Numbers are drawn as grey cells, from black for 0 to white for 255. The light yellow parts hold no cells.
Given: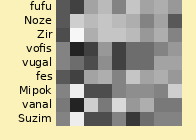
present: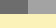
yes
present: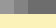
no
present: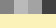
no
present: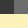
yes

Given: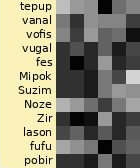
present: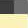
no
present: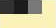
yes
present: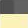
yes

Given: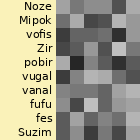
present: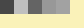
yes
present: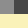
yes

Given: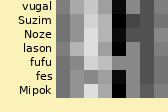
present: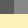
no
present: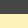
no
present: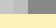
no

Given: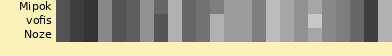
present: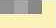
yes
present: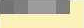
yes
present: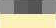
no
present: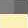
yes
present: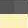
yes
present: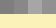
no

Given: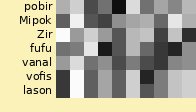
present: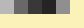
yes
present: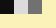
yes
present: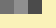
yes
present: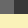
yes
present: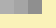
no
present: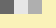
yes
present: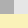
no

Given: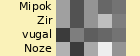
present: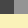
no
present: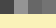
no
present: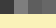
yes
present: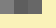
yes
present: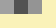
yes
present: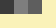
yes

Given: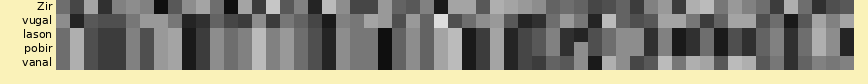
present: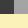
yes
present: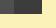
yes
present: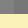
yes

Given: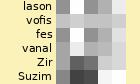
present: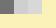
yes
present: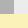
yes
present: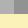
no
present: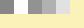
no
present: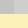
yes

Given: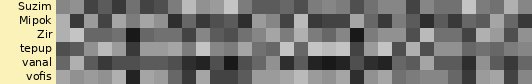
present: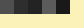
no
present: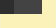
no
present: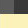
yes

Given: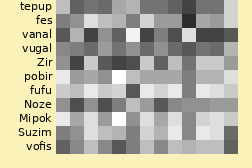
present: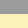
yes
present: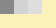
yes

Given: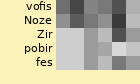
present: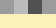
yes
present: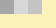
yes

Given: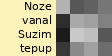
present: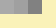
yes
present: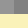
no

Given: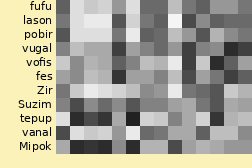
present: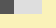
yes
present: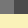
no
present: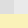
yes
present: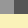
yes
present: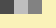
no
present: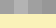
no
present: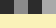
no

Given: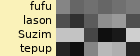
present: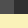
yes
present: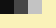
no
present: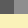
yes
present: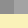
no
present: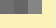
no
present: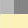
no

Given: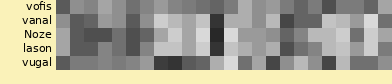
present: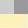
no
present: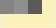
no
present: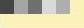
no
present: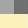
no
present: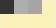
no

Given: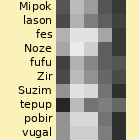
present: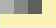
yes
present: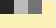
yes
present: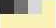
no

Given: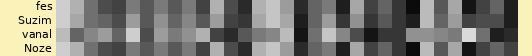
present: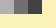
no
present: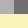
yes

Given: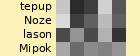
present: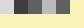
yes
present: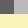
yes
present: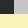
no
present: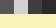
no
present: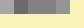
no

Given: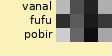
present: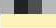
no
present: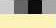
yes
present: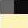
yes
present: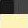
no

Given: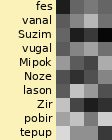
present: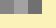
yes
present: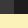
no
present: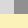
yes
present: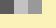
yes
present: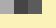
no
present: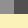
no

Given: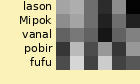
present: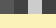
no
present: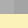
no
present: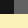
yes
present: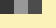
no
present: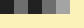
no
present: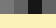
yes

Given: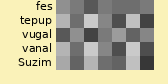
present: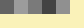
no
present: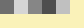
no
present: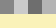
no
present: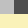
no
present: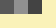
yes
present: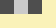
yes
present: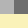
yes

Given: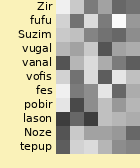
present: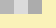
yes
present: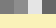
yes

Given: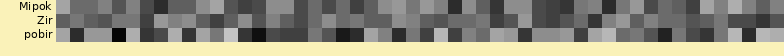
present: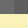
yes
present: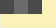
yes
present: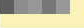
yes
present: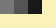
yes
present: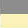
yes

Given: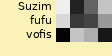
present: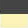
no
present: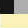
no

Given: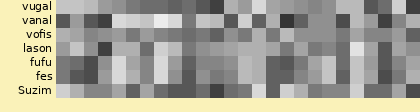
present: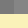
yes
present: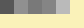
yes
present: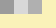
yes
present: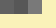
yes
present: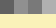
yes
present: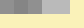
yes
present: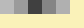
yes

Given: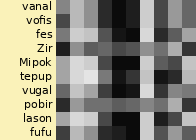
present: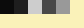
yes
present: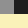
no
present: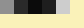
yes
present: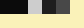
yes
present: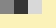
no
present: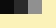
no

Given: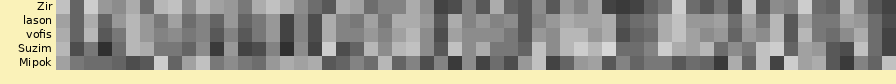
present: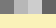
no
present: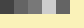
no
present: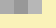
no
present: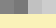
no
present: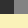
no
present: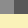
yes

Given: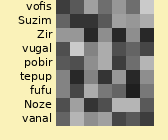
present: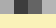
no
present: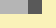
yes
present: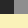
yes

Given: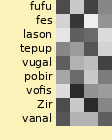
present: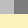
no
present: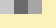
no
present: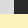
yes
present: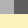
yes
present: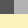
yes
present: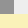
no
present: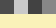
yes

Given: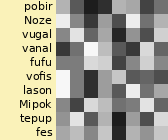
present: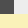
yes
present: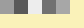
yes
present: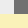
yes
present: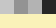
no
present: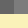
no
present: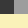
yes
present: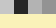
yes

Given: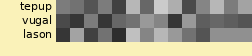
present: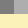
no
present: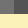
yes
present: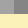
no
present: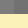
yes
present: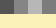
no
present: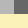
yes

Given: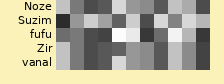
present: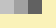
no
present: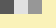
no

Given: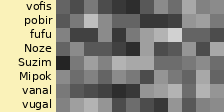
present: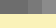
yes
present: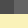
no
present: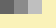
no
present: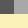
no
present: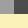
yes
